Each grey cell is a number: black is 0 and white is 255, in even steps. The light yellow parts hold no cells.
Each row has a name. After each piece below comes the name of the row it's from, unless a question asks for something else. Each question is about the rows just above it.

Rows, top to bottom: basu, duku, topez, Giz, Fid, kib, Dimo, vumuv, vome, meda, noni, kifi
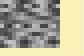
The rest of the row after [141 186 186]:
[156 114  70  58]
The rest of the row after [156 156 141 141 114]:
[101]
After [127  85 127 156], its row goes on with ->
[114 101 156 141 172 127 172 114 101 156]
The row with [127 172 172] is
Giz
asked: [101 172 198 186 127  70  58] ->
noni

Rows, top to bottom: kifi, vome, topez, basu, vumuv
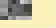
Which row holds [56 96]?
kifi
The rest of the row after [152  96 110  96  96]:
[96 82]
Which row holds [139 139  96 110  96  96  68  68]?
vome
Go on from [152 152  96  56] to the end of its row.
[ 96 202 176 152]
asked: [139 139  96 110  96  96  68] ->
vome

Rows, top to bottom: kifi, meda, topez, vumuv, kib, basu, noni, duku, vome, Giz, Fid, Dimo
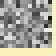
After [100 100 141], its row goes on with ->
[223  16]
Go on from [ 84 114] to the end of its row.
[ 84 128 100 168 197 156 100 100 141 223  16]
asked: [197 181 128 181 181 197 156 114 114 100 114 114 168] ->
topez
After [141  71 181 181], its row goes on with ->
[156 237 237]

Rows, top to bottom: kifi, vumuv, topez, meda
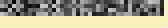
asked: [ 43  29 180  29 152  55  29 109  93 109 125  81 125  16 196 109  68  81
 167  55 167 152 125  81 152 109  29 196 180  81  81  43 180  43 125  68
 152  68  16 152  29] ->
topez
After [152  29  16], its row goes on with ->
[ 29  16 196 196  55 196 125  55  93 125  93 137 137  68  68  68 167 109
  81  29  29  68 109  55 180  55  29 152 109 125  93 125  43]

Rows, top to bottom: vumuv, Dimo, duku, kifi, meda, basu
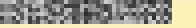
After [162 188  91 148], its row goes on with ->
[ 61 107 136  76  76 148  91 136 107  76 136 136  61 204 162 148 107 148
  91 204  45 204 107 188  76]
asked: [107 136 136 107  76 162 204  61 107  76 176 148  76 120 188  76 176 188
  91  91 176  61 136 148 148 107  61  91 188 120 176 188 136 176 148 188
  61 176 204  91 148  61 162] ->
duku
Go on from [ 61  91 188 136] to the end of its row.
[162 120  61  61 120 148 188 120  76 204 136 176  76]

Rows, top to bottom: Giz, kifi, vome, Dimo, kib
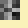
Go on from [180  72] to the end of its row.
[44]
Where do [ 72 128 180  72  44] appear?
kib
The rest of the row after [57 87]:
[180 168]
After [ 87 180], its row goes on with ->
[168]
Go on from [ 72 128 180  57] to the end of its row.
[44]
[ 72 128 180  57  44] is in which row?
kifi

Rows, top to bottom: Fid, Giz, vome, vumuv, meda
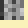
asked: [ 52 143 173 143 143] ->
Giz
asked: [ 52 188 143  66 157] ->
Fid
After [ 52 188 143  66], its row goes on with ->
[157 116]
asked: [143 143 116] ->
Giz
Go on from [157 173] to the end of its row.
[ 66 157 116]
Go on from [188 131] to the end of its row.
[ 91 157 201]
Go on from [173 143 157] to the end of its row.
[188]

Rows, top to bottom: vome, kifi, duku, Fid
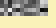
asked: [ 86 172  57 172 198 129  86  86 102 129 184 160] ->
Fid
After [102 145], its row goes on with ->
[172 184 145  11  26]

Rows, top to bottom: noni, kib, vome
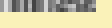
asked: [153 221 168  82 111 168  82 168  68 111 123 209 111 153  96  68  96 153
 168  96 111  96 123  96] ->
vome
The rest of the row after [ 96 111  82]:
[137 168]
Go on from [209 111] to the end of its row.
[153  96  68  96 153 168  96 111  96 123  96]
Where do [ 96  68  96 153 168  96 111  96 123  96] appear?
vome

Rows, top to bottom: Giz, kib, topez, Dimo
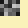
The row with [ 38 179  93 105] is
Dimo
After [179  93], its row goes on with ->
[105  22]
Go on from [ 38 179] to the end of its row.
[ 93 105  22]
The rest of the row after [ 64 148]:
[120  93  80]

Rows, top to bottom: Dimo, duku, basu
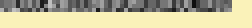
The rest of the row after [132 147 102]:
[ 59 147 160 118 118  59 102 102  71 118 118 147  59 118  71 160 118  15
  59 102 102 147  87 118 102  87 102]
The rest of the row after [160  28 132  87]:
[ 87 147  44  59 160  59  87  87  44 102 118  87 132  87  71  59  28  87
 160  44 132 147  87  71  71  44  71 147  87 132 147]
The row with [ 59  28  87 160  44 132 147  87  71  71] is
basu
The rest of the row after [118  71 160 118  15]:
[ 59 102 102 147  87 118 102  87 102]

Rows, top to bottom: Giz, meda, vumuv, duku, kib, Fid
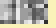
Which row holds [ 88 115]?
vumuv
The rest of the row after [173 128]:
[ 73 202 141 218  73 128 202 218  59]

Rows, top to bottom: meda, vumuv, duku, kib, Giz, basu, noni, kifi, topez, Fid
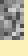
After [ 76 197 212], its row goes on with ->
[158 197]
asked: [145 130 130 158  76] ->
kib
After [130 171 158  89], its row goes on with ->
[185  76]
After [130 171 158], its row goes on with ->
[ 89 185  76]

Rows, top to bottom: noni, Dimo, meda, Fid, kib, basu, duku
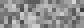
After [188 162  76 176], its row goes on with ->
[ 91 149 176 162 136 188 106 176 149 176 120  91 188  60]
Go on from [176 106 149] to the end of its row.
[106 136 162 162 214 120 149]
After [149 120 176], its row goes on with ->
[188 162  76 176  91 149 176 162 136 188 106 176 149 176 120  91 188  60]
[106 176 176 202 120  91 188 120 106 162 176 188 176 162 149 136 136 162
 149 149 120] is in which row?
Dimo
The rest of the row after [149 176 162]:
[136 188 106 176 149 176 120  91 188  60]
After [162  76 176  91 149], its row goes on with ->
[176 162 136 188 106 176 149 176 120  91 188  60]

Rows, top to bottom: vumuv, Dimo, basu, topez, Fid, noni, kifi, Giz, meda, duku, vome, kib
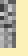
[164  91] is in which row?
topez
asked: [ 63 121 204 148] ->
basu
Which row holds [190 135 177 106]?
duku
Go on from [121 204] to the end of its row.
[148]
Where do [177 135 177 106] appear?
kib

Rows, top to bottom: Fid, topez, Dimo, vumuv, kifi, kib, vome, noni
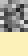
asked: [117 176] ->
kifi
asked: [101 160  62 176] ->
vumuv
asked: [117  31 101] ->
Dimo
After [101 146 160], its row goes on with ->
[190 176]
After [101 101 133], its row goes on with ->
[160 220  62]
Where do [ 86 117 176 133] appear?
kifi

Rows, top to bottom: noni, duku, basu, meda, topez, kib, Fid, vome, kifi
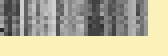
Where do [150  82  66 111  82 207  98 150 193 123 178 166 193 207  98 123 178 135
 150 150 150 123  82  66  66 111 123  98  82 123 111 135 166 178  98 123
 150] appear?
kib
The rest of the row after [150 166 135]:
[178 193  82 166 166 150 135 166 178 123  66  66  66  66 135 111  66 135
 135 111 166 178 135 111 150]
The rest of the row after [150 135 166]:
[178 123  66  66  66  66 135 111  66 135 135 111 166 178 135 111 150]
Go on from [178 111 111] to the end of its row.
[150]
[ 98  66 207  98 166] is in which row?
duku
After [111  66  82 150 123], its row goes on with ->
[ 82  98 111  98 150 166 178  82 123 150]

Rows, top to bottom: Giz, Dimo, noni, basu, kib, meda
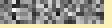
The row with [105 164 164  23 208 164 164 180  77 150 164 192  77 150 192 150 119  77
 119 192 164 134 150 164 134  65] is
kib
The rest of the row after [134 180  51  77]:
[180  91 119 180  23 164 119 224 180  65  65 119 119  91  51  51]
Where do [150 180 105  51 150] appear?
basu
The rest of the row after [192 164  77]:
[164  77 150 150  65  51  65 192 180 134 180 105 192 134]
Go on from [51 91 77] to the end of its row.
[134 105 208 208  65 192  91 208 119  77 150  91 164  91 105 119 164  77
 150]
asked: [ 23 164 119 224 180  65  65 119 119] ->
basu

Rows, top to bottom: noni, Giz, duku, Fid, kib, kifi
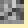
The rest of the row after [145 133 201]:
[94 50]
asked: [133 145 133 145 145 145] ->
kifi
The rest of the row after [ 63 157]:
[94 78]

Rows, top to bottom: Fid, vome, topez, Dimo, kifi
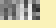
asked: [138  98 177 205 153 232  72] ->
topez
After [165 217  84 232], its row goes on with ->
[60 84]
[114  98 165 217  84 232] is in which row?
vome
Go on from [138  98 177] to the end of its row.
[205 153 232  72  44]

